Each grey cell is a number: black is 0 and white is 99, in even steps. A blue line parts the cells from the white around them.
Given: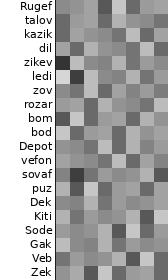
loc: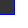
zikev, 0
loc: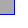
Zek, 1
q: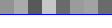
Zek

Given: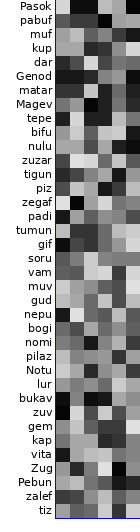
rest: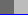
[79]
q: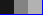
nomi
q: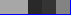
kap
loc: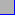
nomi, 4
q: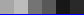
Pebun
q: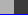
nomi
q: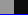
Genod

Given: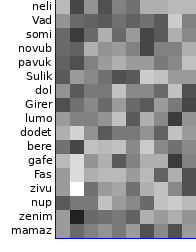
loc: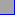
zivu, 4
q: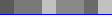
dol
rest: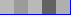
[31]

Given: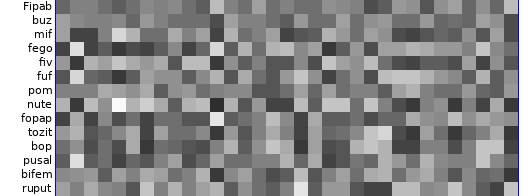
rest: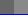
[66 26 62 43 43 53 22 59 33 50 66 50 26 62 40 43 53 76 83 30 22 62 43 22
 40 50 66 22]
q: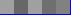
pom
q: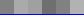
bifem
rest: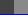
[30 43 26 43 43 33 33 89 36 43 50 73 53 26 66 36 36 43 30 40 40 66 56 53
 73 56 66 59 56]
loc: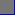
pusal, 21
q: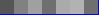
bifem
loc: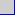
nute, 6

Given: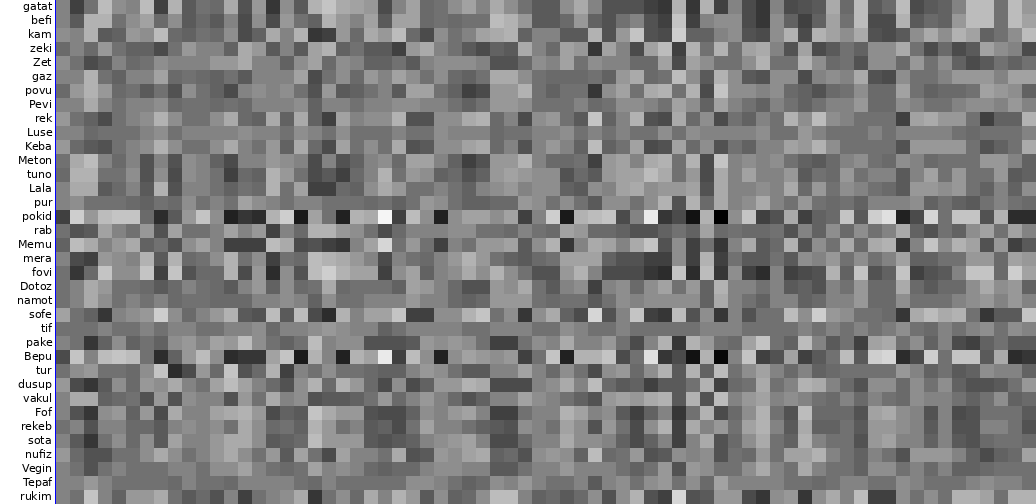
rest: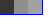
[44 66 69 44 69 29 76 55 55 51 55 41 38 32 41 44 55 41 41 63 44 38 41 41
 44 63 59 55 38]
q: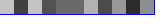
fovi
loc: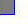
tif, 59
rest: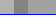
[76 25 25 55 55 69 76 44 55 21 55 66 38 29 83 32 51 76 25 21 73 32 55 21
 51 32 44 44 73 55 80 59 55 44 44 41 21 66 73 66 69 44 21 35 35 76]
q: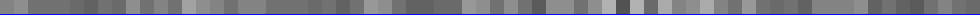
pur

